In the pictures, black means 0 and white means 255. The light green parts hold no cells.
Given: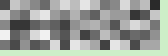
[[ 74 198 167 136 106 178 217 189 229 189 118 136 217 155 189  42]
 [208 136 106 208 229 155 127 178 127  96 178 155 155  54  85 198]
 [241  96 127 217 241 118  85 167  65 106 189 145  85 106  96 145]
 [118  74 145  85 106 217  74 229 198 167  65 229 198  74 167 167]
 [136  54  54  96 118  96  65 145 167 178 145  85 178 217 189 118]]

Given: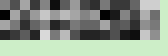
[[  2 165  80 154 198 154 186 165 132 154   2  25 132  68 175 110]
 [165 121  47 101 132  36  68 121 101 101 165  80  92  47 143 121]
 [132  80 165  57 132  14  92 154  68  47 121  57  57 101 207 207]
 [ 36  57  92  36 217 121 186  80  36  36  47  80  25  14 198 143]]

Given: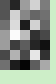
[[157 251 189  49  72]
 [112 219  28 210 102]
 [ 84 210 135 102 112]
 [ 72 178  72 230  49]
 [157  61  93  37  17]
 [ 84  37 157 210 124]
 [112  28   5  93 169]]

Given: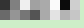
[[106 149 118  84 170 227 180 198]
 [ 51 128 239 161 170 250  11 207]]

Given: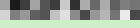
[[211 127 151  95  84 193 223 139  72 151 182 116 234  72]
 [163  27  61 163  84  61 202  49 172 104 172  95 127 116]]

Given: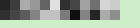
[[ 48  69  91 131 193 193 122  15 131  37 171 142]
 [ 37  60 171 152 100 224  48  69 162 112 213 204]]

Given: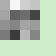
[[174 246 207 196]
 [144 133 164 155]
 [164  98 109  68]
 [121  59 184 133]]

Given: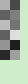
[[ 96 222]
 [ 41 158]
 [ 96 127]
 [188 116]
 [176  73]
 [148  29]]

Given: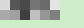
[[169 160  63 191 150 127]
 [218  86  74 116 107 228]]
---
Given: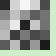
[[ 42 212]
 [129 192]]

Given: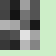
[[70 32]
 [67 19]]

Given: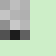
[[168 190]
 [196 180]]

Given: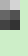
[[177 212]
 [102  81]]

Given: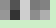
[[142  83]
 [151  51]]

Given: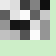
[[234 221]
 [ 93 227]]

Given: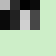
[[186  43]
 [ 11  33]]
